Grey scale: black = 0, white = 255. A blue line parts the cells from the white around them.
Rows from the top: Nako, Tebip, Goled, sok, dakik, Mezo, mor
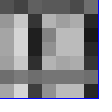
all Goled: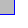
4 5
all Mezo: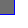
0 2 6
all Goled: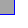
0

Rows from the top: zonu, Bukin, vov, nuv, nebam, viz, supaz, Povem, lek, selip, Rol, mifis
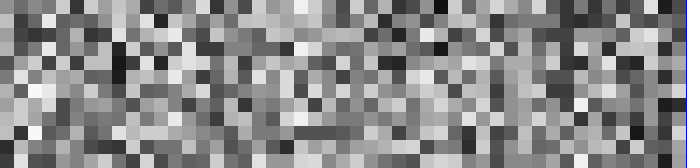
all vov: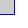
11 45
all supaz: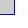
6 26 30 38
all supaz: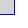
24 48
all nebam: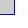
2 4 12 39 46
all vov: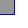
22 41 42 47
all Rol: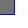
3 11 12

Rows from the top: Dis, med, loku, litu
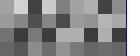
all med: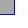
8
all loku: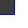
1 3 6 8
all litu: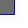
3 7

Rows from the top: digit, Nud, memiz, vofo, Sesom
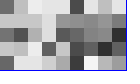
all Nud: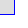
3
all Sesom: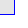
1 2
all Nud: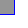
4 7
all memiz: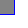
6
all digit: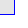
3 4 6 8
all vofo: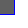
3 6 8

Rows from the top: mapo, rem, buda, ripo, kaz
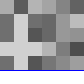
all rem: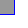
4
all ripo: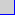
0 1 2

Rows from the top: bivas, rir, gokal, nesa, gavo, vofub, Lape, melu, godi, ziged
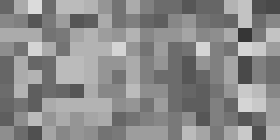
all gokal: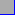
0 1 2 16
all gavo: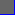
0 2
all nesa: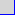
2 8 14 17
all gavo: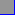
7 8 11 14

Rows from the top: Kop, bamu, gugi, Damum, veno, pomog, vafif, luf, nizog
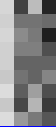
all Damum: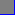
1 2
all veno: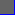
1 2 3

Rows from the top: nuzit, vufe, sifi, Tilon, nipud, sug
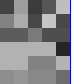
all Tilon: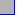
0 1 2 3
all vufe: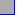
1
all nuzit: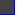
0
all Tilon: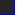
4
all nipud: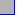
0 1 4
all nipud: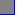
2 3

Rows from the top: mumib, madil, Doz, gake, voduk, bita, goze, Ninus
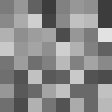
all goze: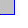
4 7
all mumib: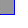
1 5

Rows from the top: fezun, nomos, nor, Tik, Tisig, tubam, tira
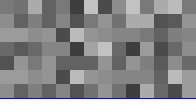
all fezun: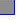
8
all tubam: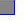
8 9 10
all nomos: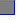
2
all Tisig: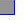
1 3 7 9

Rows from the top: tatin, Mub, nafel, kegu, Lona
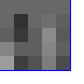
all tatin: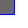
0 1 2 3 4
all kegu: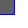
1 2 4
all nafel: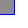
3
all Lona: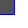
2
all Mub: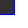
1
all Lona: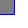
3

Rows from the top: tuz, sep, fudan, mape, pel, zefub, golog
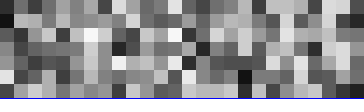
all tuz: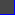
7 14 22
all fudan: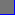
19 25
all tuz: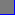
11

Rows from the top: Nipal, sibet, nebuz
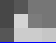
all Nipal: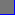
2 3
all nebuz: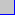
3
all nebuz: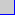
1 2
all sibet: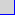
1
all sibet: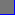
3
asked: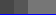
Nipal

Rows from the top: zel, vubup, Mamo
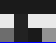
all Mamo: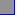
3
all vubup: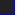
1
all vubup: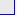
0 2 3
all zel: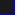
0 1 2 3
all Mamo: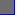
0
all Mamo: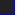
1
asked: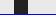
vubup

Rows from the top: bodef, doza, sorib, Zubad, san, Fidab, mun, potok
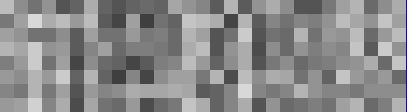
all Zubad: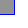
3 16 21 28
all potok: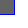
15
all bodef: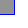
3 13 18
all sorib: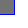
2 3 7 8 16 19 22
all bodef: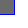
10 26
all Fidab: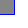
9 26
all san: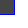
5 9

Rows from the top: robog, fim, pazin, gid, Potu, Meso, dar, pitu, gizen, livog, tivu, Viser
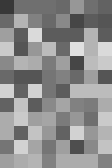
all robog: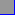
5
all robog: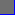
1 2 3 6
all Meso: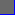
0 5
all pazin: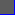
1 3 4 5 7
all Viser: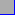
1 4 5 6

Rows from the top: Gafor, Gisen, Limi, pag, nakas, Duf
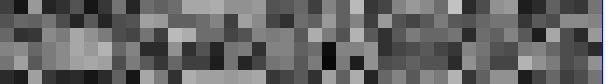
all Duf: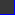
3 19 33
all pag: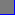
3 17 37
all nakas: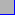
37
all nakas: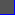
28 30 31
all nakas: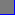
3 9 20 22 24 39
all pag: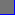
16 34

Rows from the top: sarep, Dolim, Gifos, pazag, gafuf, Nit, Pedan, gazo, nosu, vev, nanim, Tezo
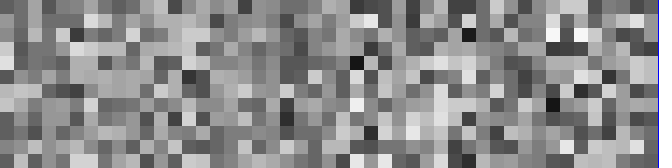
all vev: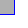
8 25 30 37
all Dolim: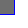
1 3 4 5 34

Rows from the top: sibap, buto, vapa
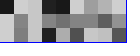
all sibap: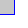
2
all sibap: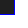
3
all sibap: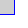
1 5 8
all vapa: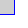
0
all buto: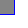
1 3 5 6
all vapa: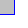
7

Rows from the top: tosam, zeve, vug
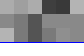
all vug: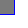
1 3
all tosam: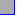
0 2
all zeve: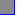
0 3 4 5
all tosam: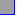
1

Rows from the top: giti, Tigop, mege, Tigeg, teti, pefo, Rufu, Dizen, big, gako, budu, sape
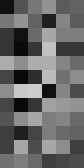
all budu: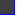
0 5
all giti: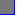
2
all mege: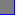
4 5
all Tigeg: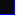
1
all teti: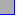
0 2 3

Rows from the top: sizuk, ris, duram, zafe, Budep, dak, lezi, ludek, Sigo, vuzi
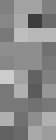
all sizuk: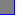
0 3
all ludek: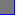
0 1 3
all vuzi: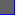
0
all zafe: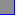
0 1 2
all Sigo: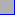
0 3
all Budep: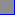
1 2
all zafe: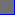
3

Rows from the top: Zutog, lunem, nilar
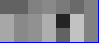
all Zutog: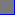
4
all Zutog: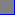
2 6

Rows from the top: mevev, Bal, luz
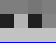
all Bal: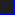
0 2
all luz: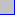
0 1 2 3
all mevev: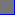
2
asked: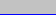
luz
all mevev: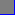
0 1 3
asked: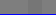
mevev

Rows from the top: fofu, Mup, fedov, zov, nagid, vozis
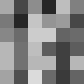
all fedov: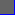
4
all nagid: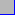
0 2 3 5
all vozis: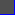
1

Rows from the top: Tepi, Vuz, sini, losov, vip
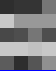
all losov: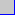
0 1 3
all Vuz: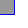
1 2 3
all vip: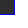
1
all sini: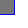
2
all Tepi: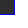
0
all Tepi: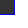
1 2

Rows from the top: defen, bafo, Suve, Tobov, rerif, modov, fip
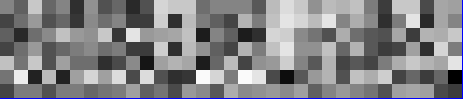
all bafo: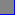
8 24 32
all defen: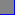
0 4 15 16 17

